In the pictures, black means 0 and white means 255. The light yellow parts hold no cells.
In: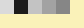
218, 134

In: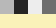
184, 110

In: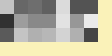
196, 69

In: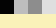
3, 223

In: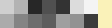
207, 59

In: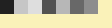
33, 141
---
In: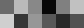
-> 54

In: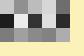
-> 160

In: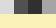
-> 81

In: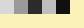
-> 154

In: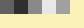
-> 47

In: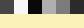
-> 247

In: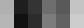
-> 17

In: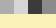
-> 213

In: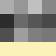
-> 158
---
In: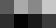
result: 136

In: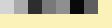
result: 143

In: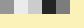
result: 149

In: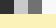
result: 113

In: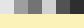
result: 158

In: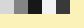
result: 131

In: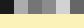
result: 140

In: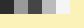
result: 153

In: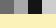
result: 107

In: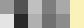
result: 177
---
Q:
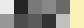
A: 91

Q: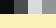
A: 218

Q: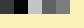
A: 197

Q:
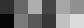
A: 88

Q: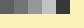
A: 151

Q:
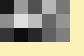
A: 39

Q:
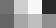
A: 191
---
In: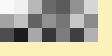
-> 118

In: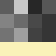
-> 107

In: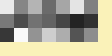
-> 70

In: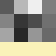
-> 54

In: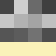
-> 178

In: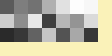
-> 183
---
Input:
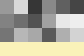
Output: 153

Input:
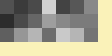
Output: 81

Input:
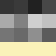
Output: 52

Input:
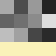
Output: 169

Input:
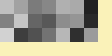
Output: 191

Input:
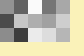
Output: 147

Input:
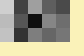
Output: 207

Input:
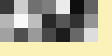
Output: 57

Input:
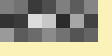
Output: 127

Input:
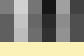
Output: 125
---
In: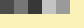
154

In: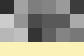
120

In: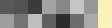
170

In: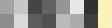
62

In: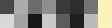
186

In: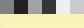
202

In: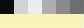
110
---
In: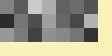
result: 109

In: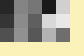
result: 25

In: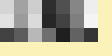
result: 134

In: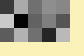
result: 142

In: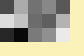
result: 136

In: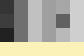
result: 167
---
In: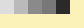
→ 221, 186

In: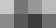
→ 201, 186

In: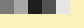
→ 229, 167

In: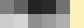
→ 212, 204

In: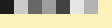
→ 229, 202

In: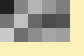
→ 200, 192
